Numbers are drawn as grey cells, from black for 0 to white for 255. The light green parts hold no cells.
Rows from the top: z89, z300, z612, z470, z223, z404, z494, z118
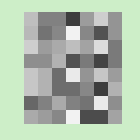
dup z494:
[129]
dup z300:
[135]
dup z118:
[76]
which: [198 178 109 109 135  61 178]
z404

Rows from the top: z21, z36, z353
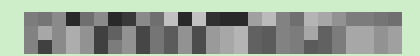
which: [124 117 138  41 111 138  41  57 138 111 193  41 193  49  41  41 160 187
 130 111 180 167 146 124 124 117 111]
z21
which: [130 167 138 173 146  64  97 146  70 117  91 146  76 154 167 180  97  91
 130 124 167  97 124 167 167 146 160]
z36
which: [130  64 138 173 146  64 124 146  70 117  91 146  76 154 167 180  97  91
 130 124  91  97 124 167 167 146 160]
z353

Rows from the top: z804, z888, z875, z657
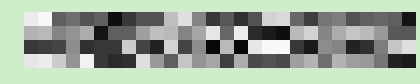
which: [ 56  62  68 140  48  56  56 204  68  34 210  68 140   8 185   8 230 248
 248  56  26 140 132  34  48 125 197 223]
z875
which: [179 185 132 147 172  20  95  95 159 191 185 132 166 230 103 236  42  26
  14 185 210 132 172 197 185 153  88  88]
z888

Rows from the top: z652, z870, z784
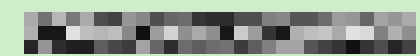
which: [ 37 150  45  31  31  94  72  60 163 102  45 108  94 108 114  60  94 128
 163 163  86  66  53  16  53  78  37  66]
z784
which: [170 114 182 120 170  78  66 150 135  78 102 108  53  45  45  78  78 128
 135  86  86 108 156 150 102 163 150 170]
z652
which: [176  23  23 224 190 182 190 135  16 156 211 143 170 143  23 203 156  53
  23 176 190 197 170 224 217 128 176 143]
z870

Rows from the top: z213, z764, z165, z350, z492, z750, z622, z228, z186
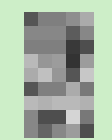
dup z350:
[156]
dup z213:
[127]
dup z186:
[135]
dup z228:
[78]
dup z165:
[127]
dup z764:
[135]

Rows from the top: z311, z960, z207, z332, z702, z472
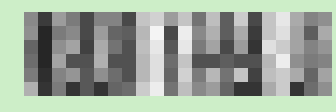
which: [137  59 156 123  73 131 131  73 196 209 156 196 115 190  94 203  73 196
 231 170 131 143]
z311
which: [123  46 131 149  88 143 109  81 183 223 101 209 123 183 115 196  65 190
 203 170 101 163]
z702
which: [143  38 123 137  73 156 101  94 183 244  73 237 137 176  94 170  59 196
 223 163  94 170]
z960
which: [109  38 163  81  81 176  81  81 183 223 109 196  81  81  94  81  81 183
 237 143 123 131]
z332

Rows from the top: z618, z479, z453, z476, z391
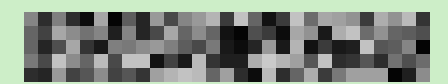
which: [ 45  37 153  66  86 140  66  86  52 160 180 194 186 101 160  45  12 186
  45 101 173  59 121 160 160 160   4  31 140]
z391
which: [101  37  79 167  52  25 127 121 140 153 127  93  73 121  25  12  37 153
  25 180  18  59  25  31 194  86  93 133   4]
z453
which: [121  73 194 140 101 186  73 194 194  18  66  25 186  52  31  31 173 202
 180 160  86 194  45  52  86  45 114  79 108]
z476
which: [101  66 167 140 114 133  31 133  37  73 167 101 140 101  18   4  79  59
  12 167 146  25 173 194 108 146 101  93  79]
z479
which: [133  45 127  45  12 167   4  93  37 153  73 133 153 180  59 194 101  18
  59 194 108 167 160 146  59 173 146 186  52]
z618

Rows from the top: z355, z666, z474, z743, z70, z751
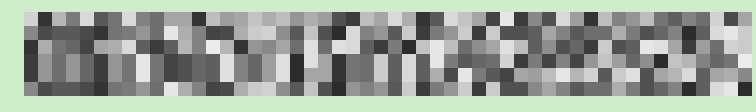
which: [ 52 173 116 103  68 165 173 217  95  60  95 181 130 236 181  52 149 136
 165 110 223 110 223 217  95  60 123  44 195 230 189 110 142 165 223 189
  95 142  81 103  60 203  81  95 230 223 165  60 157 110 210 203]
z474
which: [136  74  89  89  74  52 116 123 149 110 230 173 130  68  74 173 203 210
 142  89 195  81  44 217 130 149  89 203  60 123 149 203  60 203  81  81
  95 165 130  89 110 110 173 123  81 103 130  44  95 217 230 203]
z666

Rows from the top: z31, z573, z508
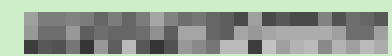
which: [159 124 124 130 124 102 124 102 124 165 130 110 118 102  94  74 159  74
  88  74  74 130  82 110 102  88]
z31
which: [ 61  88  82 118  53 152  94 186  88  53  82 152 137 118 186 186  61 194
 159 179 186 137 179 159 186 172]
z508

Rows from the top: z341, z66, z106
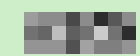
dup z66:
[114]
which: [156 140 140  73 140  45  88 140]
z341
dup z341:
[140]
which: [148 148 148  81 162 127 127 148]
z106

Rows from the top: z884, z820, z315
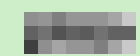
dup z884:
[149]
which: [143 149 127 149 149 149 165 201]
z884
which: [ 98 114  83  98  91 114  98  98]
z820

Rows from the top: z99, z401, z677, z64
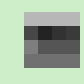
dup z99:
[183]
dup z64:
[112]
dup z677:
[85]
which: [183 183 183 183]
z99
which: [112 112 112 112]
z64

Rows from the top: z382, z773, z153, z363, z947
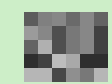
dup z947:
[182]
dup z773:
[135]
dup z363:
[46]

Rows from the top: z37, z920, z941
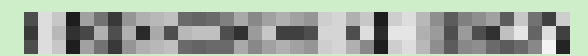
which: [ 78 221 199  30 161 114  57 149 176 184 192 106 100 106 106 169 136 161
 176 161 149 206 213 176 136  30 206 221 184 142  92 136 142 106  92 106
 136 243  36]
z941
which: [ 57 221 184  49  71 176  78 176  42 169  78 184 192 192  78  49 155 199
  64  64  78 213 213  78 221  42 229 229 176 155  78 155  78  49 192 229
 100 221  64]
z920

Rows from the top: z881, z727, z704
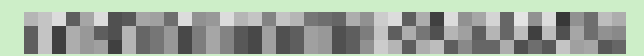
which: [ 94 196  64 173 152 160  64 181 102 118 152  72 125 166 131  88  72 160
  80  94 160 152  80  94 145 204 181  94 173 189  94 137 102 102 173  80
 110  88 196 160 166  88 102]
z704
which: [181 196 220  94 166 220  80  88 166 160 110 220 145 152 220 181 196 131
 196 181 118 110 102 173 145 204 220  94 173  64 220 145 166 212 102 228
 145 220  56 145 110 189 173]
z881
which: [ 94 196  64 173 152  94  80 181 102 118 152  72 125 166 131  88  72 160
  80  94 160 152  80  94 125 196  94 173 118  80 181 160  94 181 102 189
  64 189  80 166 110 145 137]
z727

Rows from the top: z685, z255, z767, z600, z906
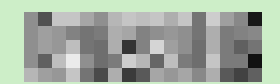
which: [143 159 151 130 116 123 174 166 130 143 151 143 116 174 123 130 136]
z255
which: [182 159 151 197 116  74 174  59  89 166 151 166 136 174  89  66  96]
z906
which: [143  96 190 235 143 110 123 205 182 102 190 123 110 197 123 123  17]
z600

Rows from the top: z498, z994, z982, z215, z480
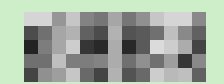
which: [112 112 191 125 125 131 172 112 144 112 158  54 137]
z215
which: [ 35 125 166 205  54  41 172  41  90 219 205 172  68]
z982
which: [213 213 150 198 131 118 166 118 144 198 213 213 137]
z498
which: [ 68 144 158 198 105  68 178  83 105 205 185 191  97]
z480

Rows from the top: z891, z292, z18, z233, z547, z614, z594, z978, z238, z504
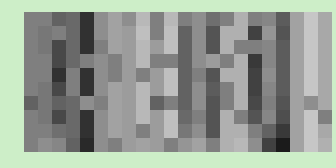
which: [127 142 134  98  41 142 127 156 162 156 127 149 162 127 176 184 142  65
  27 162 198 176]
z504
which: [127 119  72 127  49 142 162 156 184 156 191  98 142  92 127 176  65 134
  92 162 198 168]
z614
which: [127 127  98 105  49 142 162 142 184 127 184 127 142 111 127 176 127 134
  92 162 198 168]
z891
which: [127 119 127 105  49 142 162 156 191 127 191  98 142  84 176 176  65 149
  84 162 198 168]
z292

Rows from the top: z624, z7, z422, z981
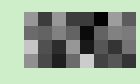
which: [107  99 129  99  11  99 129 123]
z7
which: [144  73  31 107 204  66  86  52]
z981
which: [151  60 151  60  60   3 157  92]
z624
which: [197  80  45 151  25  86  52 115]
z422

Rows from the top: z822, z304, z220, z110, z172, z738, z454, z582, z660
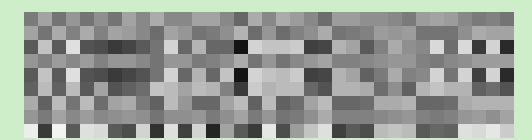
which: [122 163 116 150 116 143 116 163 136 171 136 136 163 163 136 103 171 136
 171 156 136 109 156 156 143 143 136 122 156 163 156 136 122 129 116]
z822
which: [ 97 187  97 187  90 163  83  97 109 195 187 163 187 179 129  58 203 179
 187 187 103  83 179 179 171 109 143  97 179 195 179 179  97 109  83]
z738
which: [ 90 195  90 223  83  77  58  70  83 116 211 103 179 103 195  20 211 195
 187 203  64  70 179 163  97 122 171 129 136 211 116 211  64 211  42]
z172
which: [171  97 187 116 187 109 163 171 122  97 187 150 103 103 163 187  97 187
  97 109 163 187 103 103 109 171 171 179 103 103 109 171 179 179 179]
z454
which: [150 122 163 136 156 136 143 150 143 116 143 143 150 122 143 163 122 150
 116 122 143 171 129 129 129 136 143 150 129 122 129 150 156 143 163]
z582

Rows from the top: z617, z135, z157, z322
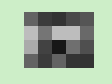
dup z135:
[189]
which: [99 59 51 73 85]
z617

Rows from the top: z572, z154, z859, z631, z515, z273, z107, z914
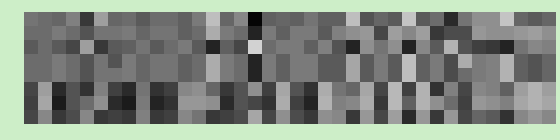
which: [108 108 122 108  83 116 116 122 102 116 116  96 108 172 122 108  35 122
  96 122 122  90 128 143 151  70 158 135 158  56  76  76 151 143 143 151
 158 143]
z154
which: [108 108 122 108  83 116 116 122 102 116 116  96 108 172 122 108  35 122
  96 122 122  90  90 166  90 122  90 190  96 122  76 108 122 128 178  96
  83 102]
z515

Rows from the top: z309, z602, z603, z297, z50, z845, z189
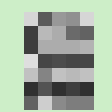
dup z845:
[48]
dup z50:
[193]
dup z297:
[70]
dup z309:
[214]
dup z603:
[172]

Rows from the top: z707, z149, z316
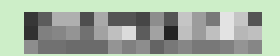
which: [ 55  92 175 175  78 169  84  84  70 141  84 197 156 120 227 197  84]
z707
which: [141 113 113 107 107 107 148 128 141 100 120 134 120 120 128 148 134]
z316

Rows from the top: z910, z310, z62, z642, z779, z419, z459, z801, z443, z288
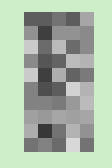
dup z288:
[115]
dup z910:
[93]
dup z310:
[146]

